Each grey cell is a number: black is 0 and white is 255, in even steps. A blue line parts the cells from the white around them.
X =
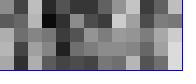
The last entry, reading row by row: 219
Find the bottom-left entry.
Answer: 168
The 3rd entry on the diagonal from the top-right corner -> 125
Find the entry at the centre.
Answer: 148
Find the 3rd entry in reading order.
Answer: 190
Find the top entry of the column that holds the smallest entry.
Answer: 41
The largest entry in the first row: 196
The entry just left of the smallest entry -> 182
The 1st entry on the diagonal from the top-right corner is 190
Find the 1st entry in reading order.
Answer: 140
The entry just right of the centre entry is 125
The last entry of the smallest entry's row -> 119
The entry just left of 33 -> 133
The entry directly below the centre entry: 125
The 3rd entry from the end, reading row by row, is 83
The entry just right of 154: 148
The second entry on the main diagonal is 103
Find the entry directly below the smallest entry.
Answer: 119
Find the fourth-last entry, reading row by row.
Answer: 182

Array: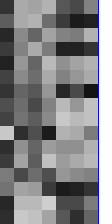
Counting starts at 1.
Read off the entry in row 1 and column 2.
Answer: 170
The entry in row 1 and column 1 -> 52
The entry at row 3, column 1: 39
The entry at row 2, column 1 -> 93
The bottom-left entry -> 46
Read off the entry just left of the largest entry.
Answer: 185
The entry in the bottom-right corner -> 101
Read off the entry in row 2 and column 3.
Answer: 178
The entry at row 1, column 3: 163
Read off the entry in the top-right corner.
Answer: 130
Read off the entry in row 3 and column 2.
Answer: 138
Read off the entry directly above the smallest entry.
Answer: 170
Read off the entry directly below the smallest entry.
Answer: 193
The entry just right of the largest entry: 73

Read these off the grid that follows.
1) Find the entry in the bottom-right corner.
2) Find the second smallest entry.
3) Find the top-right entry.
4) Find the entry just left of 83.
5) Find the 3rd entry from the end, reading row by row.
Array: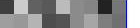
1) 112
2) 63
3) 118
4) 77
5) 166

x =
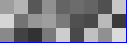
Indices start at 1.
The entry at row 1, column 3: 87
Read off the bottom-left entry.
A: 137
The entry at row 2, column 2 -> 115
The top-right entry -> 199
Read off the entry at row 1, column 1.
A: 158
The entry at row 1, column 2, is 180
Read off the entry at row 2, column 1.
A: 213
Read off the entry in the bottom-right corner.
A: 219

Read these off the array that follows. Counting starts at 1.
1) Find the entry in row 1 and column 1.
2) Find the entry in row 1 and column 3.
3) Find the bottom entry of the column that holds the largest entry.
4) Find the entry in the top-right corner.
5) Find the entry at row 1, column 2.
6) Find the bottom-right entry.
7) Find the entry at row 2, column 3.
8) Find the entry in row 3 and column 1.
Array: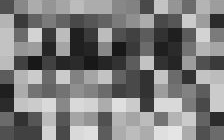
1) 80
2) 172
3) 229
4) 157
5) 136
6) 107
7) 99
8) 195

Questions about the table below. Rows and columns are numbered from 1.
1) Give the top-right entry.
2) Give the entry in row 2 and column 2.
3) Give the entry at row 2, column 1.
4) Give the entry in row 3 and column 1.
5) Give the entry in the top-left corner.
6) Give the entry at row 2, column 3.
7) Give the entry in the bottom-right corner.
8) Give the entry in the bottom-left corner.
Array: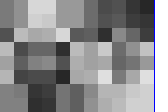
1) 39
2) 145
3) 122
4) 81
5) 122
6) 208
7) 208
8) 129

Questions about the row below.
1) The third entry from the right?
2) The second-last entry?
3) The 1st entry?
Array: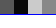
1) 9
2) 203
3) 88

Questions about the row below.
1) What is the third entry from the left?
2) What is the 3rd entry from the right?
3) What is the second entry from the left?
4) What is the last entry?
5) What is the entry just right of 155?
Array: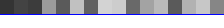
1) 60
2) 178
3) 67
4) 134
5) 90
